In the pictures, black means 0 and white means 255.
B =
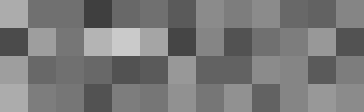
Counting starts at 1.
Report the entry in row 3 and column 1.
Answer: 158
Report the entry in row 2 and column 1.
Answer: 75
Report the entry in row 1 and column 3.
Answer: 112
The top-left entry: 172
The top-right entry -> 133
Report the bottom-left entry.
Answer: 172
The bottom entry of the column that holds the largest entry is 125
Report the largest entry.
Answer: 202
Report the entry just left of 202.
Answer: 180
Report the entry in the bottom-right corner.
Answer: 139
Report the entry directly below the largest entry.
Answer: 82
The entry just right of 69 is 133

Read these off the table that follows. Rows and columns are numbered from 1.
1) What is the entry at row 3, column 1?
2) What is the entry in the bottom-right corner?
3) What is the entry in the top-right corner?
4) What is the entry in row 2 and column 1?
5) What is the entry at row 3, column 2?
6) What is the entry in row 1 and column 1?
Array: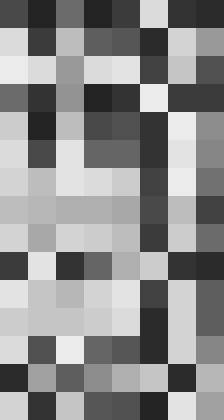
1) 235
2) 160
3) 43
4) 219
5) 219
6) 73

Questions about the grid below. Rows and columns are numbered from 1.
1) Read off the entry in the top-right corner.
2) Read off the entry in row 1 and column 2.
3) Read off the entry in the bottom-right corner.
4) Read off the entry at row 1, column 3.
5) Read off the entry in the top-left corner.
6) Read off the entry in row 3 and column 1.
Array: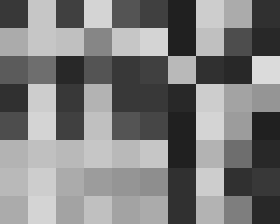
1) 48
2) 198
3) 40
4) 64
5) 56
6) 91

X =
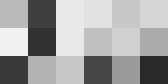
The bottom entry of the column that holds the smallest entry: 41
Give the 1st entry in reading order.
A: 186
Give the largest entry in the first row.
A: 233
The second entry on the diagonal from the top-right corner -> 208
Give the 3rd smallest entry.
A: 57

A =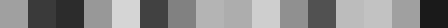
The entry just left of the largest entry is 152
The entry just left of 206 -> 173
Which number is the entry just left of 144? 206
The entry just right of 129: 180
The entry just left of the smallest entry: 160

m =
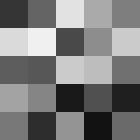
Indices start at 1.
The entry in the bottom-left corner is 120
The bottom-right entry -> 106
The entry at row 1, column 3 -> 226
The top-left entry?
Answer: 53
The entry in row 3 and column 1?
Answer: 93
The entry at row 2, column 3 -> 73
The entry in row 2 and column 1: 218

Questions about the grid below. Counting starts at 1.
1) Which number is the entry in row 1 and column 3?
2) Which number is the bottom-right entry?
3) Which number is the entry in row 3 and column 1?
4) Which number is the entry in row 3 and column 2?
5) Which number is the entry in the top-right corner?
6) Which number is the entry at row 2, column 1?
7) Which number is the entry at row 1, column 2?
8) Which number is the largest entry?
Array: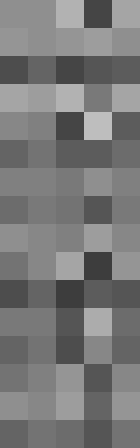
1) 178
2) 115
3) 77
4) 100
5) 165
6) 149
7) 143
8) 190

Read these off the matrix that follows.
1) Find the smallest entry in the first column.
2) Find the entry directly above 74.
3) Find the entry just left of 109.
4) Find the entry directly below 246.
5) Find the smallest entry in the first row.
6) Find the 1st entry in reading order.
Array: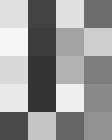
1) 74
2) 233
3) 225
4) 218
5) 67
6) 225
